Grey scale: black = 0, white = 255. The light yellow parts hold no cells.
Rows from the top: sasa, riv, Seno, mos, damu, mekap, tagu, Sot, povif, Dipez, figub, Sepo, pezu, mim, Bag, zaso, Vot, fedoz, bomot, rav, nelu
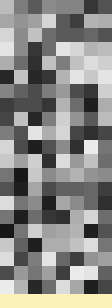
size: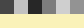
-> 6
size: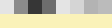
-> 8
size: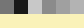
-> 6
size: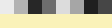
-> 8
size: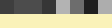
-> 8
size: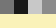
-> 4
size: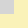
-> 1

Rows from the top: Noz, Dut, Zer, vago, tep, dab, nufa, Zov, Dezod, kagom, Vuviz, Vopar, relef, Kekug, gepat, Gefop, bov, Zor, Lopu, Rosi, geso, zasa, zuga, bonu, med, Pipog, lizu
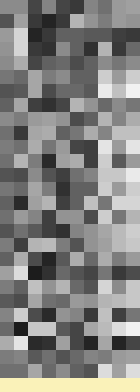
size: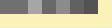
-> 7
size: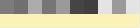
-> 10
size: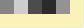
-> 5
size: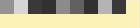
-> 9
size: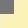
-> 1

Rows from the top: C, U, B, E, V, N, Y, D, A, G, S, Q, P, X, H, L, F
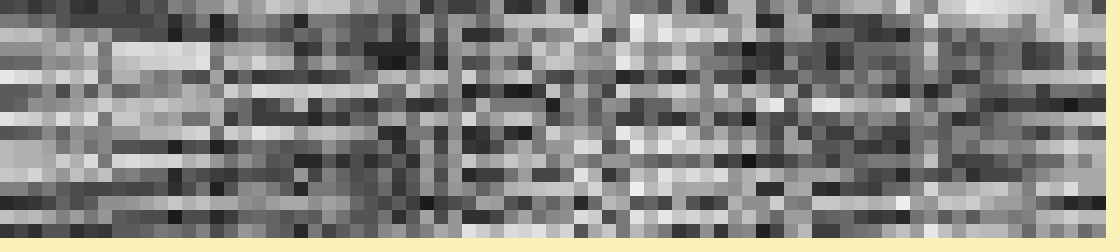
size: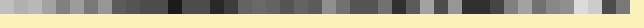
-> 45
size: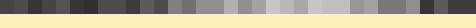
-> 34
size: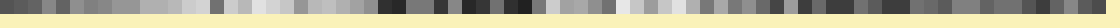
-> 79
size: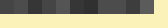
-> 11
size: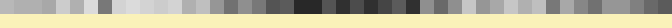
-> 48
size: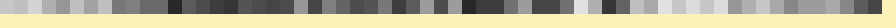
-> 63

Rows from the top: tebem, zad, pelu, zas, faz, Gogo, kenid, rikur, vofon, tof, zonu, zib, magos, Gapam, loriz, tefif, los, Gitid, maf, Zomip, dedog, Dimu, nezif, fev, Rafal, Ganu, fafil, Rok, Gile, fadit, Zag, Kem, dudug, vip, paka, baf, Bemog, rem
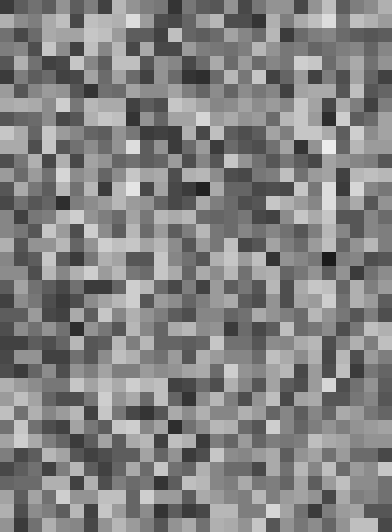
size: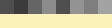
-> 8
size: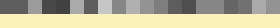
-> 20
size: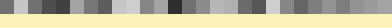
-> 28
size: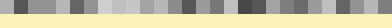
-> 28
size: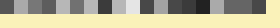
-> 19

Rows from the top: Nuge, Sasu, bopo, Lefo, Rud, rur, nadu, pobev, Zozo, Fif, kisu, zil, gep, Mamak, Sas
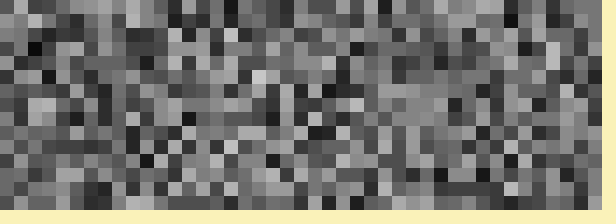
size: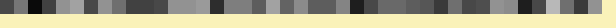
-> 43
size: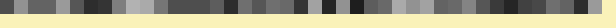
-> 43

